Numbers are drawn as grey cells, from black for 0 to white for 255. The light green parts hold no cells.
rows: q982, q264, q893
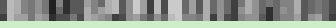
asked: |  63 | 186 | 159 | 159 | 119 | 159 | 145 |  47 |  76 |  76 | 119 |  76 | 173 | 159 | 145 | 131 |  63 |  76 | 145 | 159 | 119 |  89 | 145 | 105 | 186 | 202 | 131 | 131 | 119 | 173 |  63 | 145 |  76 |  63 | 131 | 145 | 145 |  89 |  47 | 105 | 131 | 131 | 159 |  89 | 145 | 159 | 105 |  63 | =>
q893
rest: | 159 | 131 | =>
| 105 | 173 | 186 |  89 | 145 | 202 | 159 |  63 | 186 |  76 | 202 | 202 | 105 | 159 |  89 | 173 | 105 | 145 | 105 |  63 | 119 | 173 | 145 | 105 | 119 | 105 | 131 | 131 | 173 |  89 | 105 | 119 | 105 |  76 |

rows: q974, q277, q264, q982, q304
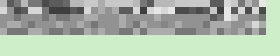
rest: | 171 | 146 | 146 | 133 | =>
| 146 | 171 | 146 | 146 | 146 | 119 | 171 | 171 | 171 | 146 | 146 | 171 | 215 | 171 |
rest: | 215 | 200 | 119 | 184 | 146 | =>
| 230 |
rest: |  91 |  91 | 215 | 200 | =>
| 119 | 184 | 146 | 230 |
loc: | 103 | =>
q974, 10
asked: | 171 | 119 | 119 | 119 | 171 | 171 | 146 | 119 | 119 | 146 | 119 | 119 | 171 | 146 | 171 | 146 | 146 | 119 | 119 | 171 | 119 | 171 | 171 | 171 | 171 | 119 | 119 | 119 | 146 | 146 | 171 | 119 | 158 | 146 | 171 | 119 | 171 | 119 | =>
q304
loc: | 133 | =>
q982, 24
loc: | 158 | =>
q304, 33

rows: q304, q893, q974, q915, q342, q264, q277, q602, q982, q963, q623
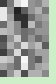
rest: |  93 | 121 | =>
| 162 | 162 |
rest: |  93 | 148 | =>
| 176 | 121 |

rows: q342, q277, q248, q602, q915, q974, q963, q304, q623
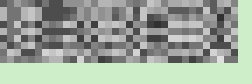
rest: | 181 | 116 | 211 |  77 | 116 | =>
| 131 | 116 | 169 | 169 | 181 | 157 | 181 |  77 | 211 | 181 | 169 |  77 |
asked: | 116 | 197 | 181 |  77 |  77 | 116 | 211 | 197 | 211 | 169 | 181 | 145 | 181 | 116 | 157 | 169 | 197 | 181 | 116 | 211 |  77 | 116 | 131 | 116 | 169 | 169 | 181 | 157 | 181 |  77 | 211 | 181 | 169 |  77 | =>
q304
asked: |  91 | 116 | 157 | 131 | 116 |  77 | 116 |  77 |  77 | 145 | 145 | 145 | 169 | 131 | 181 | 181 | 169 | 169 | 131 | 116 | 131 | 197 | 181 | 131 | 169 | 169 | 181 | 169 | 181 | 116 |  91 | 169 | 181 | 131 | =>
q342
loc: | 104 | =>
q277, 17

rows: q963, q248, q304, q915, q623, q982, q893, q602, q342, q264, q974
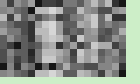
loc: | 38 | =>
q602, 5
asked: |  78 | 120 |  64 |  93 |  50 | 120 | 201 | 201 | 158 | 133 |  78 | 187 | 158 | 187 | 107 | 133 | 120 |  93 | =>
q342

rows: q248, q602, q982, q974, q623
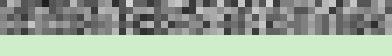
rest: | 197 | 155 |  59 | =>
| 141 |  59 |  99 | 197 |  85 |  59 | 197 |  59 | 155 |  85 | 213 |  59 | 128 | 128 | 155 | 141 | 169 |  85 | 182 | 197 |  59 | 128 | 197 |  85 |  85 | 141 | 182 | 112 |
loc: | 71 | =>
q982, 12

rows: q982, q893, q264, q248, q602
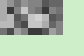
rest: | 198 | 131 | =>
| 115 |  58 | 131 | 115 |
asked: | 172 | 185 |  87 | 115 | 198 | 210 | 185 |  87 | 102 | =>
q264
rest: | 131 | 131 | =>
|  87 | 102 | 102 |

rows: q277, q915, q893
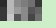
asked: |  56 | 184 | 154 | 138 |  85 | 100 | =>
q915
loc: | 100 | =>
q915, 6

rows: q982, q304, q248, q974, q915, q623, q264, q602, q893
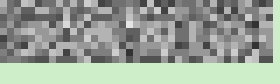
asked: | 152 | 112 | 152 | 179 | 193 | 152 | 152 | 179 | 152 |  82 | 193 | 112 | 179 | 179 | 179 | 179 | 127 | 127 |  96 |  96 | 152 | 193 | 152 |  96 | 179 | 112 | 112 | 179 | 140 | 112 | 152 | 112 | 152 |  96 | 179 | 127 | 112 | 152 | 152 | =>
q915
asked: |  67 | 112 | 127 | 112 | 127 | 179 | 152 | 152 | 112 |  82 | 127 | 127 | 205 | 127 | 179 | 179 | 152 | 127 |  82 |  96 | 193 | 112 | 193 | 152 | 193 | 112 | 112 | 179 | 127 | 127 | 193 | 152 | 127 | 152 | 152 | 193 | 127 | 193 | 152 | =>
q623
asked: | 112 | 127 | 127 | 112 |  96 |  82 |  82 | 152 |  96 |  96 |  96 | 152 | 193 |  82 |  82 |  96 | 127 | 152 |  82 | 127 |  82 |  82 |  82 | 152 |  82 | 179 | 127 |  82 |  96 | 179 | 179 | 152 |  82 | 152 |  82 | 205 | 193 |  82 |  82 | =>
q893
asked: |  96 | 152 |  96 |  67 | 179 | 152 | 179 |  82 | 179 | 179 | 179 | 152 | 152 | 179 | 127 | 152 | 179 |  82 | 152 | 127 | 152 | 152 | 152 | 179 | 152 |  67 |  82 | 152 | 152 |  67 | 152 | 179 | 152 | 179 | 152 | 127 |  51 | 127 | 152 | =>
q264
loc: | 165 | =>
q974, 22
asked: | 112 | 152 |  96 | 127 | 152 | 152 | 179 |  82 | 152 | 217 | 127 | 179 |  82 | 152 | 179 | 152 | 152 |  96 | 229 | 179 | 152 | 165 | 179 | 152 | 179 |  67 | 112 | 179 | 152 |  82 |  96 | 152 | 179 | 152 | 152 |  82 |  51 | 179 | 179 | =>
q974

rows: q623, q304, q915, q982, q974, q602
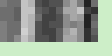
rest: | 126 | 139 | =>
|  35 | 110 |
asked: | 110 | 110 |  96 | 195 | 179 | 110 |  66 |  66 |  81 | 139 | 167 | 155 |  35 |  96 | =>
q915
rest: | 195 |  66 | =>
| 50 |
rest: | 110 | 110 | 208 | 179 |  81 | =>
|  66 |  66 |  96 | 155 | 179 | 139 |  50 |  96 |

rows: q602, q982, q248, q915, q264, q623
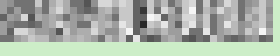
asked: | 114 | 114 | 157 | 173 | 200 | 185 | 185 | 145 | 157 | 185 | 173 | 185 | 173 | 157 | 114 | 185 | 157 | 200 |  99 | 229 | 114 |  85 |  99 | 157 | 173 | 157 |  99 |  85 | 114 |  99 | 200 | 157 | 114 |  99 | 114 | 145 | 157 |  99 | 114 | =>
q623
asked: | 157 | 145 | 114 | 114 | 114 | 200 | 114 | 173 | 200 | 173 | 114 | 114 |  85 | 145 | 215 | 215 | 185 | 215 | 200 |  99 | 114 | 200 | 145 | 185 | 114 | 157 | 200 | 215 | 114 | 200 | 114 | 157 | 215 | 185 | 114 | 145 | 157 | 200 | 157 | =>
q602
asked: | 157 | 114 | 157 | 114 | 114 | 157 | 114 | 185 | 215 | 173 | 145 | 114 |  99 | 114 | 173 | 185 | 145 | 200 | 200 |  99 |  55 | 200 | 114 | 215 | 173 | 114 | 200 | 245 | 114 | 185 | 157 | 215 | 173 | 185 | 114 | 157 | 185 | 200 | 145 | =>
q982
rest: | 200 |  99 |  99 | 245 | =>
| 229 |  99 | 157 | 145 | 215 | 215 | 157 | 200 | 114 | 157 | 173 | 200 | 114 | 185 | 157 | 200 | 157 |
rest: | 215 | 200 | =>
|  99 | 114 | 200 | 145 | 185 | 114 | 157 | 200 | 215 | 114 | 200 | 114 | 157 | 215 | 185 | 114 | 145 | 157 | 200 | 157 |
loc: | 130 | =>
q915, 2

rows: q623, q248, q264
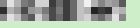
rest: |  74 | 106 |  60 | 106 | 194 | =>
| 210 | 134 | 106 | 150 | 225 | 134 |
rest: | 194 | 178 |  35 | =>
|  60 |  47 | 194 | 178 |
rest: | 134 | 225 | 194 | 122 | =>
|  90 | 210 | 150 |  74 | 106 |  60 | 106 | 194 | 210 | 134 | 106 | 150 | 225 | 134 |

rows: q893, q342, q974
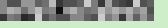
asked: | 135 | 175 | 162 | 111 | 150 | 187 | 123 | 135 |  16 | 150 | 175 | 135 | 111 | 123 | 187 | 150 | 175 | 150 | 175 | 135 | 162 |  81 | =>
q342
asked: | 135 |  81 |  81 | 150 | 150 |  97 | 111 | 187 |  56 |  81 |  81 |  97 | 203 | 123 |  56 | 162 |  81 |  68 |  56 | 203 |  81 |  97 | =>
q893
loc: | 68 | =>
q893, 18
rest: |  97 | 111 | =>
| 187 |  56 |  81 |  81 |  97 | 203 | 123 |  56 | 162 |  81 |  68 |  56 | 203 |  81 |  97 |

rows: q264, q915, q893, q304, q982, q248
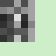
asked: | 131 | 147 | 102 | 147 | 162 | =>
q915
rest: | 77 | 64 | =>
|  90 |  90 | 162 |
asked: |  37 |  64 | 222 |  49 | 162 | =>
q893
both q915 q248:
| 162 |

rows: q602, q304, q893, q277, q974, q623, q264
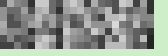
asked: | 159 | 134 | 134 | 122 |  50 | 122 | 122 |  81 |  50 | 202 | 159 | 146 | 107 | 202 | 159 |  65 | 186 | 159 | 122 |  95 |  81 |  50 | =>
q974
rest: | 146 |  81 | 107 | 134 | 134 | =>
| 186 | 146 | 159 | 107 | 134 |  95 | 122 | 172 | 107 |  65 | 186 | 186 | 202 | 134 | 159 | 134 | 134 |
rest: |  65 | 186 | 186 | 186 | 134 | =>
| 81 | 95 | 37 |
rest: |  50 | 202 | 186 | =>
| 134 |  50 | 186 | 122 | 107 |  95 | 122 |  65 | 186 | 186 | 186 | 134 |  81 |  95 |  37 |

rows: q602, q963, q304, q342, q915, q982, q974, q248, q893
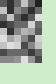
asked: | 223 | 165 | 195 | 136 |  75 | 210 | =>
q982
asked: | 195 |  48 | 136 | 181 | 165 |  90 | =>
q915
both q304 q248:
| 105 |
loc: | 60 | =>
q248, 5
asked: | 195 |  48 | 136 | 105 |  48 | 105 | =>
q963
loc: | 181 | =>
q915, 4
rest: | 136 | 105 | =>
|  48 | 105 |

